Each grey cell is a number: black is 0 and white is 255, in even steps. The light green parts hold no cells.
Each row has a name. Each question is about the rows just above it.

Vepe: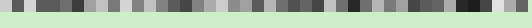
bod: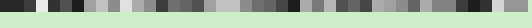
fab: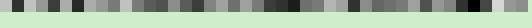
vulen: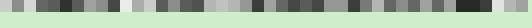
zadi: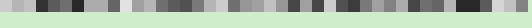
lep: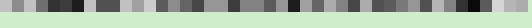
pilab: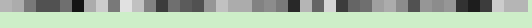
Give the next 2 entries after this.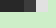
[181 160]
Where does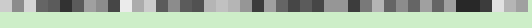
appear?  vulen
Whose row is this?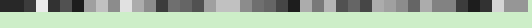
bod
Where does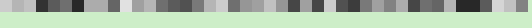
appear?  zadi

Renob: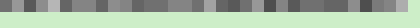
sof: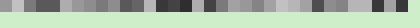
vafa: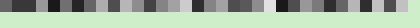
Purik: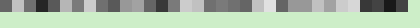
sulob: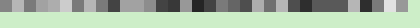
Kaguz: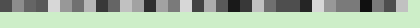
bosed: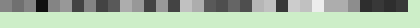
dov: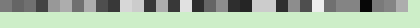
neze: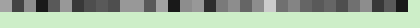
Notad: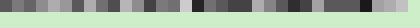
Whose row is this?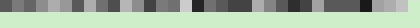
Notad
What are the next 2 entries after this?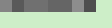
[122 132]

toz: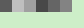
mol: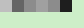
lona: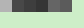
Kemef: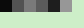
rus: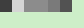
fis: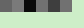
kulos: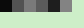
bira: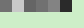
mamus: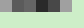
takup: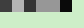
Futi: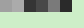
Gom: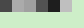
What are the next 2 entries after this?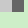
[113 131]
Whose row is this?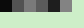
kulos
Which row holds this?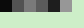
Kemef
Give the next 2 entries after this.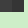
[101  91]

